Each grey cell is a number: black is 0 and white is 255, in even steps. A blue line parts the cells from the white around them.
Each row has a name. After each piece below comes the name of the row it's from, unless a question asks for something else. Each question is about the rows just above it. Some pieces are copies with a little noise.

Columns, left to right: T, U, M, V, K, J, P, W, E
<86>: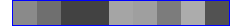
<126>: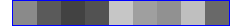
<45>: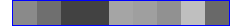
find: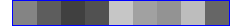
<126>
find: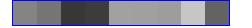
<45>

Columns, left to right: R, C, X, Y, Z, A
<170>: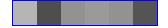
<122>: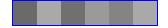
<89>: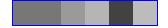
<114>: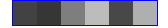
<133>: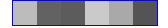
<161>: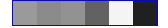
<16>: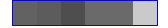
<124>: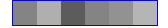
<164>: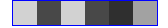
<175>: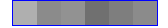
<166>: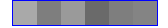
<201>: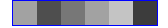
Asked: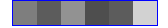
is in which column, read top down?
X
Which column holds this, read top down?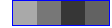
C
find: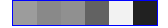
<161>
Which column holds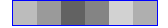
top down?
R
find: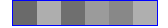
<122>

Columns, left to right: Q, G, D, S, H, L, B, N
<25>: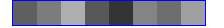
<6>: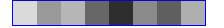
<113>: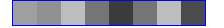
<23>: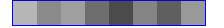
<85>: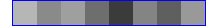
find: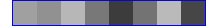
<113>
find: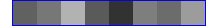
<25>
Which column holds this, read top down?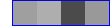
N

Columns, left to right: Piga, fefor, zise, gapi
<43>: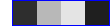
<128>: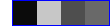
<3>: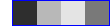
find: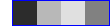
<3>
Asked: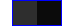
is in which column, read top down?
Piga
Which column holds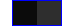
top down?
Piga
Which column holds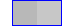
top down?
fefor

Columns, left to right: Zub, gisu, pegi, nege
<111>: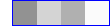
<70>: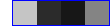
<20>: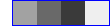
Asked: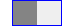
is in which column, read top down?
nege
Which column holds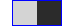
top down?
gisu
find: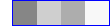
<111>

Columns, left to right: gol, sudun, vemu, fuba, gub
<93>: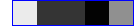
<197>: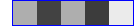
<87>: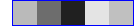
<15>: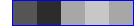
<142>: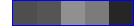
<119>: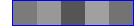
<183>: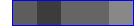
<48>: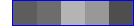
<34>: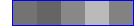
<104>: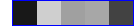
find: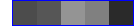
<142>
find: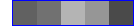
<48>
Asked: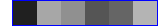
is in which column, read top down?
vemu
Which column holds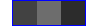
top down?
sudun
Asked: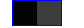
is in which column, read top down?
fuba
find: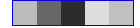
<87>
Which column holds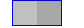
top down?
gub

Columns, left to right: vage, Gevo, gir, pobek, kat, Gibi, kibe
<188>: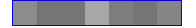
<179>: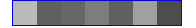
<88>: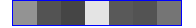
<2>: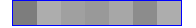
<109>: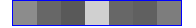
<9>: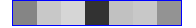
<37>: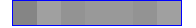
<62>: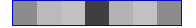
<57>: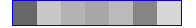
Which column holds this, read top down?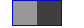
pobek
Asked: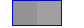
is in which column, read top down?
kibe
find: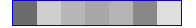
<57>
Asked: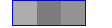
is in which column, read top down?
kibe
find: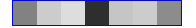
<9>
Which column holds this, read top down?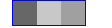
Gevo
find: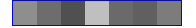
<109>

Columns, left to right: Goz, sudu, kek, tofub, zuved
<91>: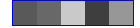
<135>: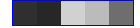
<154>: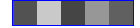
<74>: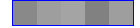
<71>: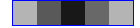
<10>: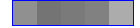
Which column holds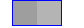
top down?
zuved
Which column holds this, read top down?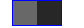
sudu
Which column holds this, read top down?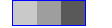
sudu
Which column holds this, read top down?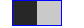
sudu

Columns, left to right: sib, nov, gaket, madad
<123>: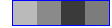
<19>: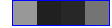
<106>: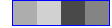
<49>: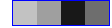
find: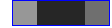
<19>
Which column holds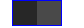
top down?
gaket
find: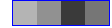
<123>
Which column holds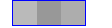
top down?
sib

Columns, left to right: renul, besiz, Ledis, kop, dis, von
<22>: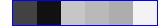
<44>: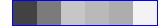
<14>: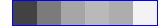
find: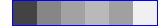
<14>

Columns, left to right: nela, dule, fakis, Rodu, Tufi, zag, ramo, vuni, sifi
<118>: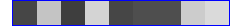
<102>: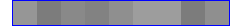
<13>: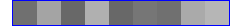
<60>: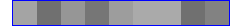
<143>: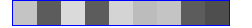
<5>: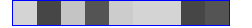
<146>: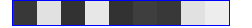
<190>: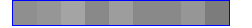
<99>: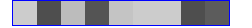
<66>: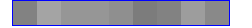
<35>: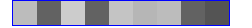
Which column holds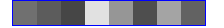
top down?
dule
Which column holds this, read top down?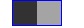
fakis
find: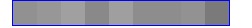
<190>
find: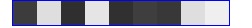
<146>
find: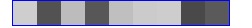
<99>
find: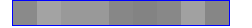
<66>

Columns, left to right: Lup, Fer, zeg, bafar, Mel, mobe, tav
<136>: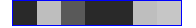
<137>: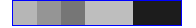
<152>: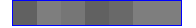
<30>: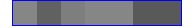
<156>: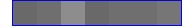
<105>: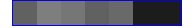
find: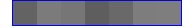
<152>
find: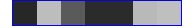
<136>
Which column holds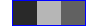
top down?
Lup
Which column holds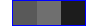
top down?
mobe

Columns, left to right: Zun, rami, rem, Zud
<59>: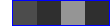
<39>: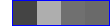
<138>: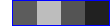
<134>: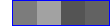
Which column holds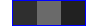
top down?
Zud
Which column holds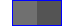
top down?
rem
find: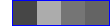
<39>
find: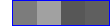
<134>

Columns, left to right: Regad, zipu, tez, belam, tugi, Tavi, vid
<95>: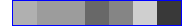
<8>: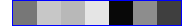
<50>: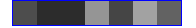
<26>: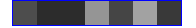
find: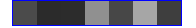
<26>
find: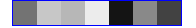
<8>
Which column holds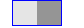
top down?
belam
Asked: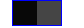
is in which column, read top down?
tugi
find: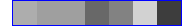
<95>

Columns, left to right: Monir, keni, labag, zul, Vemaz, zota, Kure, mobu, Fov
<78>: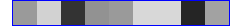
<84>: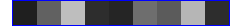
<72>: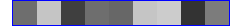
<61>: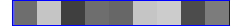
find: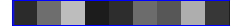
<84>
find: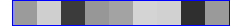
<78>
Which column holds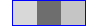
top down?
zota
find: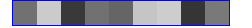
<72>
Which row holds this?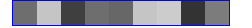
<72>
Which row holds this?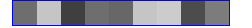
<61>

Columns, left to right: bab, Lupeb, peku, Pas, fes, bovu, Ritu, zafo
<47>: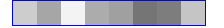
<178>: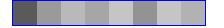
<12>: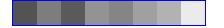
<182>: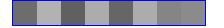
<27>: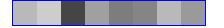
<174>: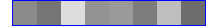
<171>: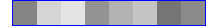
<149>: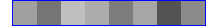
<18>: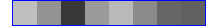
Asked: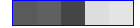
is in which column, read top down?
peku
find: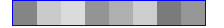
<171>

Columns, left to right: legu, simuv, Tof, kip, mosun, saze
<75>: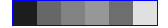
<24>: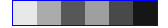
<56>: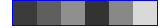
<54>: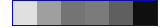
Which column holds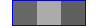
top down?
simuv
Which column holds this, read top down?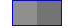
Tof
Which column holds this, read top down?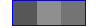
Tof
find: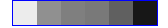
<54>

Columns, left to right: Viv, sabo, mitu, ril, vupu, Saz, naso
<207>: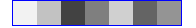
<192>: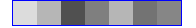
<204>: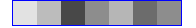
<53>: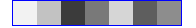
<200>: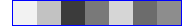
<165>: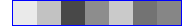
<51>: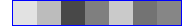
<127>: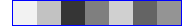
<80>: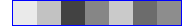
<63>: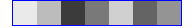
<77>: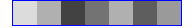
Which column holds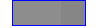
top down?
naso
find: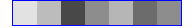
<204>
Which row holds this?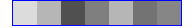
<192>
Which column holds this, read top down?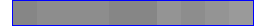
naso
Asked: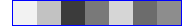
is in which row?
<200>

